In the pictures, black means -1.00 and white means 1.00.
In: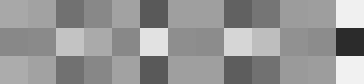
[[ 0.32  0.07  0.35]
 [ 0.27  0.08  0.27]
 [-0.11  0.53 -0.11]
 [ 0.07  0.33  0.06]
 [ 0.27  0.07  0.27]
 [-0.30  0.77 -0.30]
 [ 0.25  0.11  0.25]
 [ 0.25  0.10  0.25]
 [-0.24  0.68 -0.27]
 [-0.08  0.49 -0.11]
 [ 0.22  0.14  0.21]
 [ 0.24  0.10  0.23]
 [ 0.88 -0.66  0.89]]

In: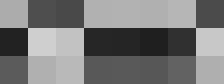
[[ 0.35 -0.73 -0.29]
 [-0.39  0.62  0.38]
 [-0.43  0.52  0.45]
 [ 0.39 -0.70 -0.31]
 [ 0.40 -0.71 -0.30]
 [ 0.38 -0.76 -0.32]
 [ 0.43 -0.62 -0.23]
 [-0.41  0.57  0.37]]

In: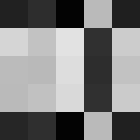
[[-0.74  0.67  0.47  0.46 -0.70]
 [-0.65  0.52  0.45  0.51 -0.63]
 [-0.98  0.77  0.73  0.70 -0.98]
 [ 0.46 -0.62 -0.65 -0.62  0.46]
 [-0.76  0.60  0.52  0.59 -0.75]]

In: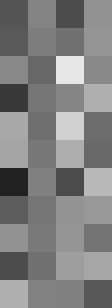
[[-0.33 -0.30  0.07 -0.55  0.32  0.29 -0.74 -0.27  0.14 -0.40  0.38]
 [ 0.03 -0.02 -0.19 -0.08 -0.13 -0.07  0.00 -0.08 -0.05 -0.11  0.01]
 [-0.40 -0.12  0.81  0.05  0.63  0.36 -0.41  0.15  0.17  0.24  0.00]
 [ 0.14  0.17  0.07  0.38 -0.15 -0.18  0.44  0.19 -0.10  0.30 -0.31]]

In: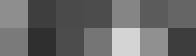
[[ 0.11 -0.04]
 [-0.51 -0.63]
 [-0.42 -0.40]
 [-0.40 -0.08]
 [ 0.04  0.66]
 [-0.29  0.13]
 [-0.21 -0.53]]

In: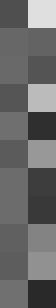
[[-0.38 -0.19 -0.18 -0.33 -0.13 -0.29 -0.15 -0.15 -0.25 -0.27 -0.12]
 [ 0.75 -0.22 -0.34  0.47 -0.63  0.19 -0.52 -0.55  0.03  0.14 -0.68]]

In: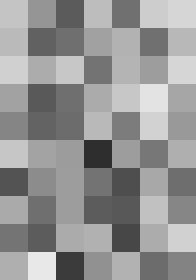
[[ 0.54  0.46  0.63  0.27  0.04  0.55 -0.35  0.33 -0.09  0.37]
 [ 0.17 -0.24  0.35 -0.30 -0.22  0.28  0.10 -0.13 -0.28  0.82]
 [-0.29 -0.13  0.56 -0.13 -0.15  0.22  0.23  0.23  0.34 -0.54]
 [ 0.48  0.26 -0.10  0.34  0.45 -0.64 -0.10 -0.28  0.39  0.14]
 [-0.12  0.40  0.41  0.56 -0.03  0.23 -0.39 -0.31 -0.44  0.40]
 [ 0.61 -0.12  0.23  0.78  0.65 -0.07  0.32  0.51  0.35 -0.15]
 [ 0.68  0.44  0.68  0.30  0.20  0.37 -0.14  0.05  0.64  0.03]]
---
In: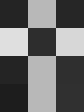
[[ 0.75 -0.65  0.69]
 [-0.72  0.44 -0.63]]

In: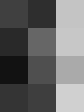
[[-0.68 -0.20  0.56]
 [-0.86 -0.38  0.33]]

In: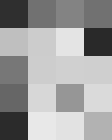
[[ 0.50  0.60  0.79]
 [-0.07  0.61  0.63]]

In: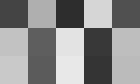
[[ 0.52 -0.26  0.78]
 [ 0.58 -0.29  0.82]]

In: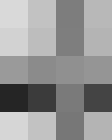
[[ 0.65  0.48 -0.01]
 [ 0.21  0.09  0.13]]

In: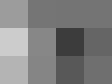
[[ 0.60  0.06 -0.53]
 [ 0.41  0.04 -0.31]]

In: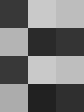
[[ 0.41 -0.67 -0.59]
 [-0.56  0.58  0.49]]

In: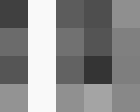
[[-0.16  0.95 -0.11]
 [-0.33  0.95 -0.23]]
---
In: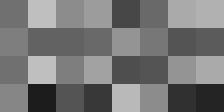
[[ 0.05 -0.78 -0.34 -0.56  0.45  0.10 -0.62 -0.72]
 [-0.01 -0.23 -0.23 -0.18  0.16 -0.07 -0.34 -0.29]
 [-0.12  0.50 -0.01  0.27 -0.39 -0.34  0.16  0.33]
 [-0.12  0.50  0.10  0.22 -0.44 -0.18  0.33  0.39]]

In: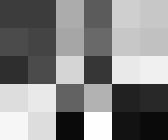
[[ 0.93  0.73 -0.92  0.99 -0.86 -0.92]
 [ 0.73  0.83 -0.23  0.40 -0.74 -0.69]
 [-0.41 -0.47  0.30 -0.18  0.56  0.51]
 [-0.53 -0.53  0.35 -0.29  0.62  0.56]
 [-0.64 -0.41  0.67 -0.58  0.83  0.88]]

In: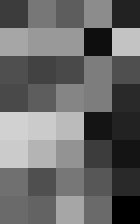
[[-0.38 -0.48 -0.43 -0.02 -0.38]
 [-0.53 -0.07 -0.27  0.10 -0.73]
 [-0.12 -0.38 -0.07 -0.32 -0.68]
 [-0.43 -0.27  0.04 -0.02 -0.68]
 [ 0.59  0.41  0.15 -0.53 -0.84]
 [ 0.30  0.20  0.20 -0.89  0.53]
 [-0.17 -0.22  0.30 -0.17 -1.00]
 [ 0.64  0.59  0.47 -0.84 -0.73]]

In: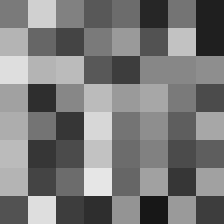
[[ 0.36 -0.09 -0.58  0.69 -0.09  0.11 -0.26  0.31]
 [-0.36  0.74 -0.52 -0.64  0.16 -0.82  0.21 -0.52]
 [ 0.41 -0.20 -0.47 -0.04  0.21 -0.36  0.52 -0.76]
 [ 0.47 -0.58 -0.41  0.52 -0.15  0.01 -0.41 -0.26]
 [ 0.41 -0.47 -0.15  0.80 -0.20  0.26 -0.58  0.26]
 [-0.04  0.63  0.01 -0.31 -0.15 -0.70 -0.09 -0.76]
 [ 0.26 -0.64  0.06  0.47  0.21  0.31 -0.04 -0.41]
 [ 0.74  0.41  0.47 -0.31 -0.52  0.06  0.06  0.11]]

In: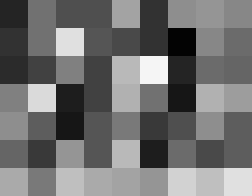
[[ 0.11 -0.27 -0.83 -0.33 -0.05 -0.55 -0.38  0.11 -0.27]
 [ 0.00  0.71 -0.77 -0.49  0.39 -0.11 -0.83  0.39  0.23]
 [-0.72 -0.11 -0.38 -0.38  0.28 -0.61  0.11  0.17  0.06]
 [-0.66 -0.49  0.00 -0.49  0.45  0.92 -0.72 -0.16 -0.21]
 [-0.21 -0.55  0.17 -0.33  0.45 -0.77 -0.16 -0.43 -0.27]
 [ 0.33 -0.05  0.50  0.33  0.28  0.17  0.65  0.50  0.76]
 [-0.61 -0.11  0.76 -0.33 -0.43 -0.61 -0.98  0.06 -0.16]]

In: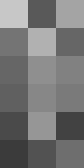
[[-0.42  0.18 -0.48]
 [-0.09  0.39 -0.20]
 [-0.54 -0.36 -0.14]
 [-0.25  0.06 -0.04]
 [-0.20  0.12  0.01]
 [ 0.56 -0.30  0.29]]

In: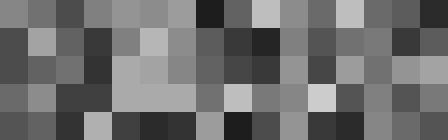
[[-0.34 -0.23 -0.60  0.38 -0.50 -0.66 -0.60  0.22 -0.77 -0.40  0.16 -0.55
  -0.66  0.05 -0.17 -0.34]
 [-0.17  0.10 -0.50 -0.50  0.33  0.33  0.33 -0.11  0.49 -0.05  0.05  0.60
  -0.34  0.00 -0.34 -0.05]
 [ 0.05 -0.11 -0.40  0.00  0.16  0.10  0.22 -0.77 -0.23  0.49  0.10 -0.17
   0.49 -0.17 -0.28 -0.66]
 [-0.40  0.28 -0.23 -0.55  0.00  0.43  0.10 -0.28 -0.55 -0.71  0.00 -0.34
  -0.11 -0.05 -0.55 -0.28]
 [-0.40 -0.23 -0.11 -0.60  0.33  0.28  0.05 -0.23 -0.45 -0.55  0.16 -0.45
   0.22 -0.11  0.16  0.28]]
